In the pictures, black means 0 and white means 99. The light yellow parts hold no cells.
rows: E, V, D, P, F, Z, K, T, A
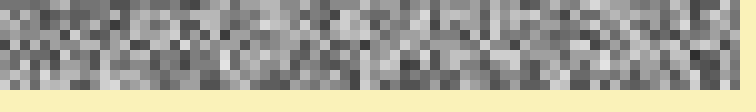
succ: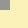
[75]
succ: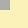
[41]

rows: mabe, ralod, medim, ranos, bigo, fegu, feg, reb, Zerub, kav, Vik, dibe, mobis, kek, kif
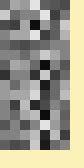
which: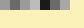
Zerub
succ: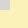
[24]
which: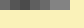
bigo
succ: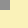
[78]

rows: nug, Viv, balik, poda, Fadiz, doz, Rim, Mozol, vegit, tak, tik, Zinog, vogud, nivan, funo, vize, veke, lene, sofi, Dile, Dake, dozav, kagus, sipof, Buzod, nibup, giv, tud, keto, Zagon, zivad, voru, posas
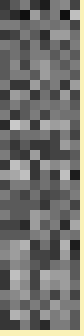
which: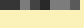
posas
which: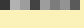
voru
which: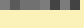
nivan
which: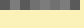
tik
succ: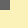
[44]
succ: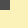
[35]
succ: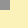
[35]

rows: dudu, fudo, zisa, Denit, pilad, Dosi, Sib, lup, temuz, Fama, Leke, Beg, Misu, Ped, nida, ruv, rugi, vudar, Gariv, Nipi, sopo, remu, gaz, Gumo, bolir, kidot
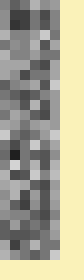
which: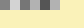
rugi
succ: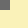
[12]
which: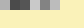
vudar

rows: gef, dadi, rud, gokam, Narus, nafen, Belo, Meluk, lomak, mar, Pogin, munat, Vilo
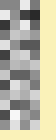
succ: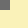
[64]
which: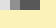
Narus

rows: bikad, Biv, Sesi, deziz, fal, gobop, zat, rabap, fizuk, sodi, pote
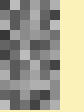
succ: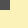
[35]
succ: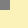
[35]

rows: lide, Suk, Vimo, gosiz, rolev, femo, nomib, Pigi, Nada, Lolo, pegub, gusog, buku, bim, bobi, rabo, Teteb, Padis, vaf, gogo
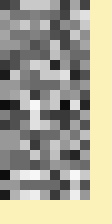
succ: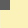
[74]
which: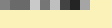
rabo
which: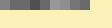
Teteb
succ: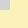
[78]
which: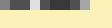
gusog
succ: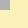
[87]

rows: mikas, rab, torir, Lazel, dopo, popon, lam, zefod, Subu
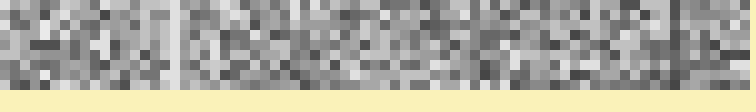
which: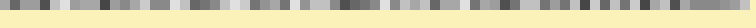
rab
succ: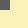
[40]
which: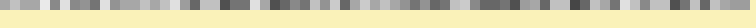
Lazel
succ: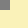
[45]
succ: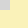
[65]
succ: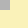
[57]

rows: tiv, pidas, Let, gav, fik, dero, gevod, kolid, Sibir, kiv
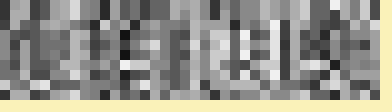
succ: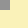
[39]
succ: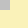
[34]

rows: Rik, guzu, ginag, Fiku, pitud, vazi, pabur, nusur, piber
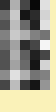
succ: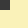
[8]
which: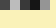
piber
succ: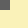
[13]
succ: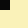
[87]

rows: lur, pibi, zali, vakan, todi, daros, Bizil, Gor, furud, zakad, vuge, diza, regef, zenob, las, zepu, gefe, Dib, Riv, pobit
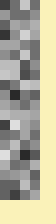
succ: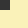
[55]
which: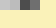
Gor
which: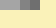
todi
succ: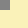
[43]

